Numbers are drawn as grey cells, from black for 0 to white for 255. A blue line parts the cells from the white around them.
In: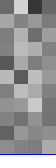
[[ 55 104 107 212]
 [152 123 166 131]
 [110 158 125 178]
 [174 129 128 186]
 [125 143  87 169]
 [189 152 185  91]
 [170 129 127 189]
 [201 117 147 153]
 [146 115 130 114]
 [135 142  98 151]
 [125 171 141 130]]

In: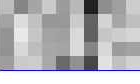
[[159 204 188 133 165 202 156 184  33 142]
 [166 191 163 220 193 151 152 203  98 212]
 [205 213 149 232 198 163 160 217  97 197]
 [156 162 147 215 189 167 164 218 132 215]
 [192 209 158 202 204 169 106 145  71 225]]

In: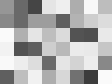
[[248 189 150 105  69 229 239 173]
 [206 220 136 105 157 157  95 179]
 [ 79 233 250 176 229 190 219  83]
 [233 198 242  82  95 206 185 235]
 [237 136 249 237 221 106 229 211]
 [ 60 250  95 190 241 173 215 113]]

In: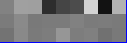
[[ 18 178 130 160 159  45  69  76 210]
 [124 122 123 138 121 123 123 129 123]
 [113 121 115 137 122 125 150 125 128]]

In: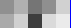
[[143 209 144 176 117]
 [218 235 170 208  61]]

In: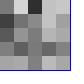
[[194 199 121 213  47]
 [195 160  64 115 138]
 [181 169  89 148 124]
 [104 130 127  96 122]
 [186 167 165 169 128]]

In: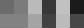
[[193  27 107 123 186  56]
 [187  71 130 130 164  66]]
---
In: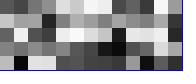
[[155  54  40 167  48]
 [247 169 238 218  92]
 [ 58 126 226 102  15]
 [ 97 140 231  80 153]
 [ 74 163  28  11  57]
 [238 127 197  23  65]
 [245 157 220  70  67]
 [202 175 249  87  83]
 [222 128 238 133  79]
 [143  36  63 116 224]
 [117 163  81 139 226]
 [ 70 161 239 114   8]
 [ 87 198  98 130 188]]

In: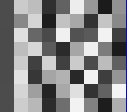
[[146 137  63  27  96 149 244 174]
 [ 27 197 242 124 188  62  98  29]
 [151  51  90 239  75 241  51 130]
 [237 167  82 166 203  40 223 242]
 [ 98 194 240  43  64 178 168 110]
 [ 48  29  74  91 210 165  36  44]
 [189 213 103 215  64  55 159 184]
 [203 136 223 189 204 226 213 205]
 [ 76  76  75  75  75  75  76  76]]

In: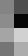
[[ 78   7 209 173]
 [132 140 165 117]]

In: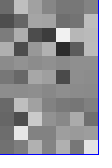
[[131 189 186 187 143 140 138 128 111 157 227]
 [119 115 183  92 143 142 139 118 171 154 119]
 [119 110 241  44 138  74 142 121 136 158 176]
 [134 163  60 177 144 159 136 130 146 130 132]
 [161 165  76 152 140 167 142 161 202 130 177]
 [191 101 174  76 146 104 140 191  77 230 126]
 [107  78 124 175 139 119 141 105 102 109 113]]

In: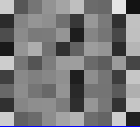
[[ 19 193 192 181  69 198 175 197  32]
 [228  48  72  43 155  61  90  50 207]
 [104 122 117 149  93 117 116 119 100]
 [107 152 133 157 106 142 117 150 109]
 [191  56  29  98 158  30  41  46 180]
 [164 112 149  48 157 144 148 124 164]
 [147 143 123 114 125 135 104 143 141]
 [117 149 122 174  84 128 117 142 107]
 [ 86 133 139 149 118 137 141 134  97]
 [205  43  77  25 205  63 104  48 206]]

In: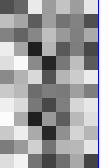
[[230  79 170  71  91 236 126 231 222 182 229  68]
 [157 130 128 126 190 204 159 214 185 212 184 169]
 [195 115 153  89 120 181 122 127  93 144 181 111]
 [156 158 191 181  37  83 125  72 153  40 116  66]
 [234  92 135  31 138 217 109 120  32 170 208 116]
 [101 165 100 164 249 179 185 218 171 237 154 242]
 [ 80 190 130 237 222 138 201 239 252 201 124 221]]
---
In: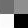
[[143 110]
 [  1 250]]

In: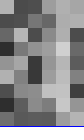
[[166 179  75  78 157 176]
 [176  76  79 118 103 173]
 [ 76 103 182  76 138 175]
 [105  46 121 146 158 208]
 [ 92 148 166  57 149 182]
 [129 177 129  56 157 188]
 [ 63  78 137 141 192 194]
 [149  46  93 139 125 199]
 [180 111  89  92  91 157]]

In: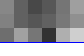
[[159 135  97  72  87 117]
 [144 129  97  86  97 120]
 [207 110 161 118  50 175]]

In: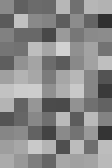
[[178 138  96 107 105 183 112 182]
 [ 48  90 193 137 131  93 140 100]
 [140 129 104 104  72 154 119 138]
 [115 117 114 190 166 210 144 163]
 [191  94 146 164 108  91 137 162]
 [ 83 160 179 167 123 166 183 134]
 [ 58 194 204 205 144 174 201 134]
 [ 98 180  99 150  75  74 146 112]
 [131  84 102 136 111 186  92 186]
 [ 52 134 139  98  67 138 115 153]
 [189 158 167 201 180  79 188 111]
 [186 171 152 126 102 167 161 164]]

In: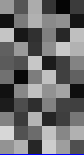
[[ 59 154  85 172  53   5]
 [ 20  17 123 177 138 145]
 [191 197  23  48 128  39]
 [178  96 154  52 142 201]
 [131  91  81 199  27  63]
 [ 97 113   8 125 193  64]
 [ 15  17 136 193 146 164]
 [ 64  28  77  46 130  65]
 [119 130  59 181  37  62]
 [177 215  82 108 194 135]
 [ 79 147 176  38 205 158]]

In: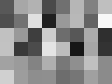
[[191  88 167 178  74 112 182 129]
 [248  78 114 224  32 153 184  99]
 [ 47 193 153  62 205 109  87 171]
 [ 51 194  57  75 228 189  22 166]
 [139 162 155 131 175 120 143 192]
 [139 208 157 142 143 109 118 160]]
